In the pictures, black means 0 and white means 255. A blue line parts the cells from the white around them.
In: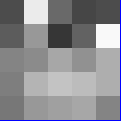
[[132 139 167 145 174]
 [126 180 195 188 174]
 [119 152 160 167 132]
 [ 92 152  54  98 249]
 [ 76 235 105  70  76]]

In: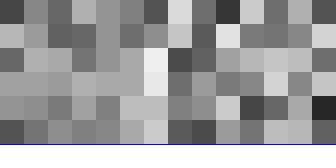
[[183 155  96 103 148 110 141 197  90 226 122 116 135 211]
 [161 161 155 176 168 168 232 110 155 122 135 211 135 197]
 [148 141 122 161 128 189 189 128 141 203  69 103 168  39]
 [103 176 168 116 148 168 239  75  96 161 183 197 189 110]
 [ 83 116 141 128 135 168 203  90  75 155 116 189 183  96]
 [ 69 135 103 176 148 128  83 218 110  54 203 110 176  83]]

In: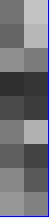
[[151 129]
 [143 123]
 [136  89]
 [123 177]
 [115 195]
 [101 183]
 [ 95  67]
 [ 74  60]
 [ 47  53]]

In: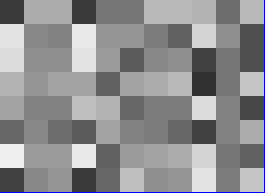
[[239 155 155 233  97 155 163 171 212 117  97]
 [227 136 130 233 149 149 123  97 212 143  79]
 [219 143 143 227 155  91 136 143  65 117  79]
 [179 149 163 163  97 163 171 185  49 117 197]
 [163 130 130 191 179 103 123 123 219 130  71]
 [103 136 109  91 163 130 123 103  65 130 171]
 [ 65 136 149  57 103 191 143 149 227 123 197]
 [ 57 171 171  57 117 117 185 185 179 109 185]]

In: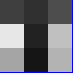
[[231  34 192]
 [165  21 179]
 [ 63  48  77]]

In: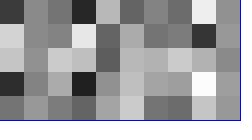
[[211 138 131 231 100 171 116 124  53 152]
 [197 145 203 191  93 184 178 203 178 138]
 [116 152 124 100 164 203 116 108 197 152]
 [ 59 138 116  39 184 100 131 108 238 145]
 [ 45 131 171  32 145 191 164 158 252 158]]

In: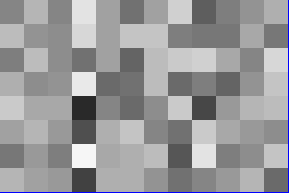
[[202 168 168  41 133 106 141 202  71 153 181 188]
 [188 147 141 215 161 196 196 126 119 119 168 119]
 [181 161 153  65 175 175 147 113 133 153 181 106]
 [175 141 147 233 106 113 188 106 126 100 147 196]
 [161 181 153  79 175 196 133 113 202 168 153 141]
 [133 181 133 227 161 113 161 208  94 126 147 175]
 [126 188 141 113 161 100 188 202 208 168 133 215]
 [119 153 126 246 168 175 188  86 227 126 141 196]]

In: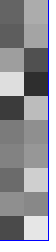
[[222  46]
 [158  80]
 [143 136]
 [130 151]
 [123 143]
 [107 207]
 [100 172]
 [ 93 164]
 [ 74 230]
 [ 59 188]]
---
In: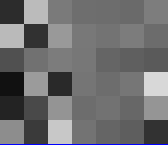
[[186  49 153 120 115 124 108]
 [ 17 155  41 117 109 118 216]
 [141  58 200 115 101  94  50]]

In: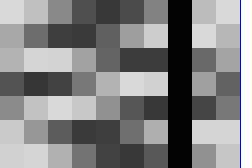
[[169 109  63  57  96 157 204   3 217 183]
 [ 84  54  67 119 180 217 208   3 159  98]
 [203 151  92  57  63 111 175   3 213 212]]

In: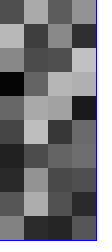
[[184  62 137  47]
 [  5 100 182 176]
 [ 69 190  55 106]
 [ 41 147  73  79]
 [130  43  37  86]]

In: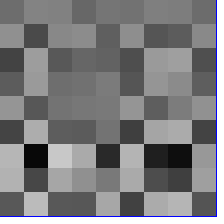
[[144  74 136 140  95 142  85  92 137]
 [ 92 154 110 113 123  85 149 139  94]
 [ 68 173  93  91 115  63 165 171  67]
 [178  71 166 144 121 170  77  63 159]]

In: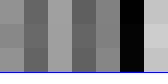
[[136 105 159 101 128   4 205]]

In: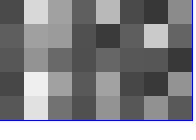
[[ 94 160 155  80  58  94 202 100]
 [ 71 239 161  89 162  71  57 147]]

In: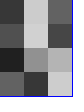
[[ 80 209  70]
 [ 98  55 205]]

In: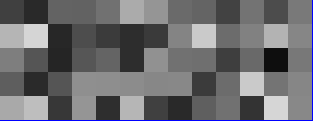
[[181 213  39  77  59  45  58 132 202 108 129 179 134]
 [ 94  42  85 143 142 140 135 136  59 108 202 116 134]]

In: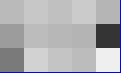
[[156 188 183 180  52]]
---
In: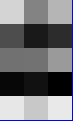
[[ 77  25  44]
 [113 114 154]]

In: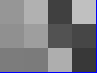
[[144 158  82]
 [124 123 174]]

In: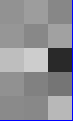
[[150 136 161]
 [190 205  41]]

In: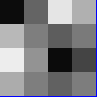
[[184 126  93]
 [237 147  11]]

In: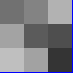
[[163  91  78]
 [191 162  52]]

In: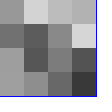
[[113  92 137]
 [158  86 124]]

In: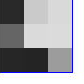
[[101 218 219]
 [ 38  36 156]]
